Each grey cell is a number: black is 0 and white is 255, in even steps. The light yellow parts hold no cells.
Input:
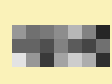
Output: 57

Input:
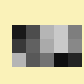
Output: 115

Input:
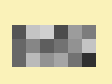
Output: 146

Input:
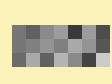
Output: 97

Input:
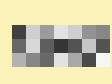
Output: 104

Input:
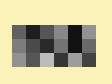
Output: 188

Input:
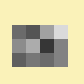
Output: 107

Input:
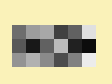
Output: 138
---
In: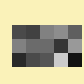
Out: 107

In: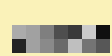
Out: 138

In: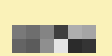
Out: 143

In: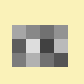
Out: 65

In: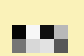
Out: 226

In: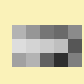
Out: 203

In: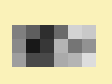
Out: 55

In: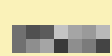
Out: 165
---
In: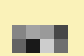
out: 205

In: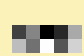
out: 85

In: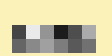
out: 89

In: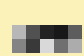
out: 112

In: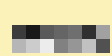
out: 193

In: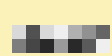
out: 90

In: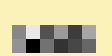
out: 71

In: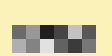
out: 59

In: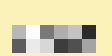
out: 80

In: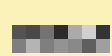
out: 95
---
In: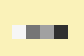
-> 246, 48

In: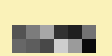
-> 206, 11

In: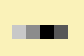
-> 200, 1

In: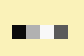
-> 248, 11

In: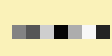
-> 247, 5

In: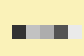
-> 234, 51

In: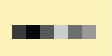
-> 204, 9

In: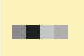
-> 197, 33

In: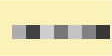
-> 205, 55

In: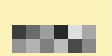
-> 222, 40
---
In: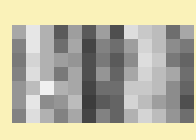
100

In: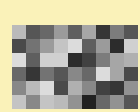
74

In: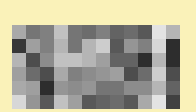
77

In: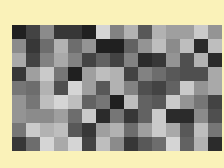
79

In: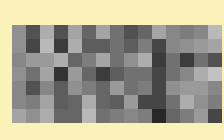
135

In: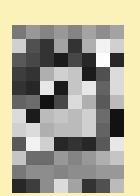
197
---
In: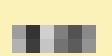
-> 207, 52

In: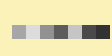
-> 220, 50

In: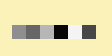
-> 244, 7

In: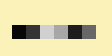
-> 208, 7

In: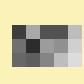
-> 220, 44

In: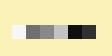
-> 247, 15

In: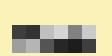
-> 213, 29
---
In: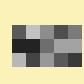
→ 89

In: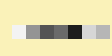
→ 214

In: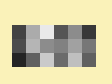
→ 191

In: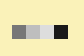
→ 221

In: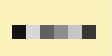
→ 198

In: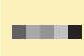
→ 192

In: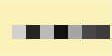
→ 71
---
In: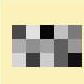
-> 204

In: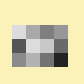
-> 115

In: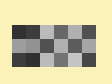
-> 186

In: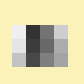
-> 127

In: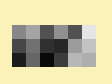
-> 9

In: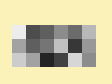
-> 36
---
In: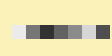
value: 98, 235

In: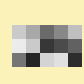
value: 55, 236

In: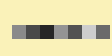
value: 148, 205

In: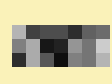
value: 34, 204

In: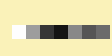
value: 20, 254

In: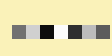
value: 252, 252

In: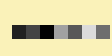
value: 161, 219

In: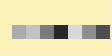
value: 40, 216

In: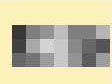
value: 199, 211

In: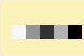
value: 52, 246
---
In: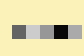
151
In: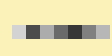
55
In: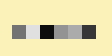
147
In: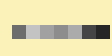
171
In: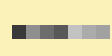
194
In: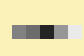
36
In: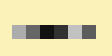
49
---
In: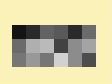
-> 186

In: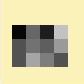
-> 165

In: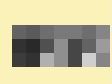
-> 176

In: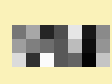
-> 230

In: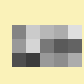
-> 213

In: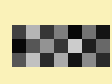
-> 193
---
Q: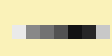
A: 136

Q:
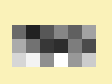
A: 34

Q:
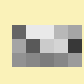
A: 233

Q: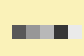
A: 151

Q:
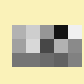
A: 206

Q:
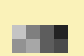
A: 127

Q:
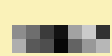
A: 110

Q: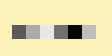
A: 171

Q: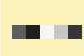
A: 31
